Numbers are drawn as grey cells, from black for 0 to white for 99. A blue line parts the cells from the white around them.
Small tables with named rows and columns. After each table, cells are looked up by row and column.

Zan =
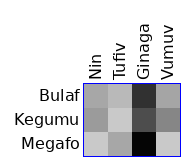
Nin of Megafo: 78
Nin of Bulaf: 65
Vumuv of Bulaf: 64
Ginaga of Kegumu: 30
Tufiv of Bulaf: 72
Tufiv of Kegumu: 78
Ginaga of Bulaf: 19
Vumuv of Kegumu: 52
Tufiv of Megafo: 65
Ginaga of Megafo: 2
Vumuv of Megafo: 78
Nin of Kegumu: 60

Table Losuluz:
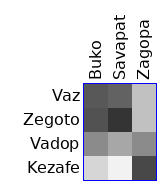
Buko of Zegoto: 32
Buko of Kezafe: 83
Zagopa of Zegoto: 75
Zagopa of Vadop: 54
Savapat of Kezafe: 94
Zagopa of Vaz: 75
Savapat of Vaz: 38
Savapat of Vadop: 65
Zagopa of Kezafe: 28
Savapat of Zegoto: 20
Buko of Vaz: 34
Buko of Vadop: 54

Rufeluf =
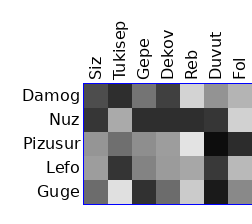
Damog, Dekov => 25
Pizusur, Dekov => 61
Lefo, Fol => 72
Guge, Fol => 53
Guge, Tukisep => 87
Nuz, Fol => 81
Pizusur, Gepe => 55
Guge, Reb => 79
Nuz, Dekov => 18

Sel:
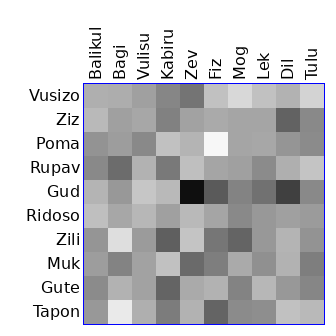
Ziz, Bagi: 62
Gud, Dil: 25
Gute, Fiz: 69
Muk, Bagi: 51
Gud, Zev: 6
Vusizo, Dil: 69
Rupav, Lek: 54
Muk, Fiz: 49
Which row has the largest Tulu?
Vusizo

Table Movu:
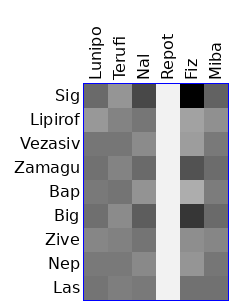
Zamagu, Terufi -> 51
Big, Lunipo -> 43
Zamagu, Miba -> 42
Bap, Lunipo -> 47
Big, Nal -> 36
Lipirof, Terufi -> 51
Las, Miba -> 44
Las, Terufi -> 49
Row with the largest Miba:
Lipirof

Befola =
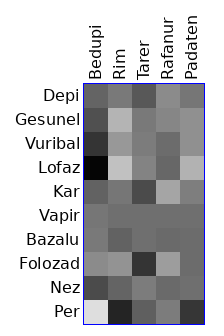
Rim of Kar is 46
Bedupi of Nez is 29
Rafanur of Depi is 54
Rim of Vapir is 43
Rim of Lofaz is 75
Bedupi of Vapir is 46
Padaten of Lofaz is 69
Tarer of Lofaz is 51
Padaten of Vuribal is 56
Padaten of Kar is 49
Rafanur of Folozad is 61
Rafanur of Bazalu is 41
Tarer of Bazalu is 43
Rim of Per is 14
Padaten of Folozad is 42
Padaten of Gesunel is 56
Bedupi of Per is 86
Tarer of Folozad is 20
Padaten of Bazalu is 42

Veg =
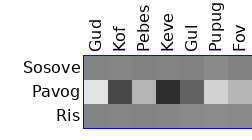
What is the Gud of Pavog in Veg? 88
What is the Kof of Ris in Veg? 52
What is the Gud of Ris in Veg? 51
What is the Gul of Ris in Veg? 53
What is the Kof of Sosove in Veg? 52
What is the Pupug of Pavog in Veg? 81
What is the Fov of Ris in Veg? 53
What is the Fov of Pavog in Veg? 71
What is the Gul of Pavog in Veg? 38
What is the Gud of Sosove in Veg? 51
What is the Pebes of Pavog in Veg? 70
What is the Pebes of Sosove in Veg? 50
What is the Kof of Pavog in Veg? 28
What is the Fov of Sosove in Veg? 50
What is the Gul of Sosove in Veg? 50
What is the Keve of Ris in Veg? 52
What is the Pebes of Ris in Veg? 51
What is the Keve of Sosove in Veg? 51
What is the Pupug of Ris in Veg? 54
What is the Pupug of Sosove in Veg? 53

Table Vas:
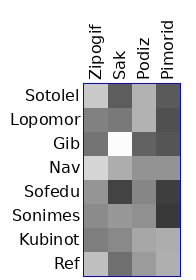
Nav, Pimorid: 57
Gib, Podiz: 38
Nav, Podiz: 57
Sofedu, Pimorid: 24
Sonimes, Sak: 59
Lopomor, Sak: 47
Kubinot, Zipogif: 49
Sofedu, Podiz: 52
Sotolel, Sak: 36
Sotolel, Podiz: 69
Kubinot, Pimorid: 67
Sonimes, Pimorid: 22
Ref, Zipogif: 74
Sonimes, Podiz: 56
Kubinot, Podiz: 65
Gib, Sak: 98
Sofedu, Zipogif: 58
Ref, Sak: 43
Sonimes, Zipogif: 54
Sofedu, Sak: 26
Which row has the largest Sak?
Gib

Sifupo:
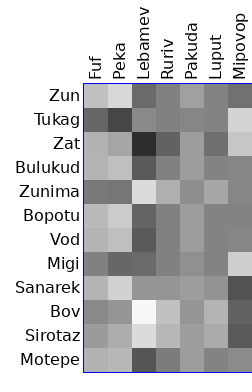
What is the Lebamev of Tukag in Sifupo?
53
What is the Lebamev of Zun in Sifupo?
41
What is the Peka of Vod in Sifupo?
74
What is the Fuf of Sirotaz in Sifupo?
60
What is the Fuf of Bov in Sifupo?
53
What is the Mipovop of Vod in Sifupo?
52
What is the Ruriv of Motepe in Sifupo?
48
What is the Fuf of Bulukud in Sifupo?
70
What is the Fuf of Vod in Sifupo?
70
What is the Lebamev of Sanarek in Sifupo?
58
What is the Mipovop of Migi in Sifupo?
80
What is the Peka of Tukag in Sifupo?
27
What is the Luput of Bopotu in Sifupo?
51
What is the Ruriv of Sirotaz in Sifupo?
71
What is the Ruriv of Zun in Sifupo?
50
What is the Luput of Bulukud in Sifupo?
51
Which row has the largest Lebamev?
Bov

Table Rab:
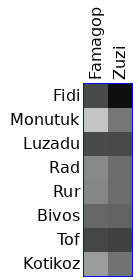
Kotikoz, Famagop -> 60
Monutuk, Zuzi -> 46
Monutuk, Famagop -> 76
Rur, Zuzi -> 42
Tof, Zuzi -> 25
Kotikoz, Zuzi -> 44
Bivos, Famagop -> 40
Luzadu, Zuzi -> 28
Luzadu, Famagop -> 29
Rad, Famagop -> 53
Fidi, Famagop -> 29
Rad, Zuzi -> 42

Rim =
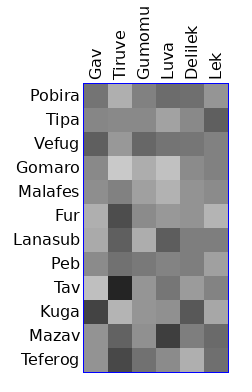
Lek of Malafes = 54
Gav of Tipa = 52
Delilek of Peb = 49
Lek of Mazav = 41
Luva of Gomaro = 75
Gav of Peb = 54
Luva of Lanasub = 36
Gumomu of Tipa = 53
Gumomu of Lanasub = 67
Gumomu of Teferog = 44
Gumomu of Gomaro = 67
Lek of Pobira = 58
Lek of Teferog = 43
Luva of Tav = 46
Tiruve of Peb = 44
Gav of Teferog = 57
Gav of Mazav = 57

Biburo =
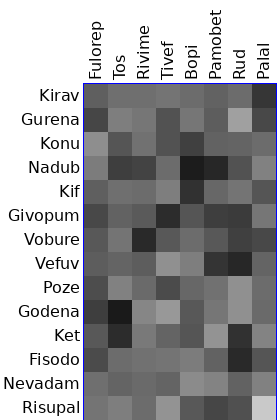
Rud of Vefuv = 15
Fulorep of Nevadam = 43
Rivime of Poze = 41
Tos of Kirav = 43
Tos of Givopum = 38
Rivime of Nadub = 26
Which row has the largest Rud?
Gurena

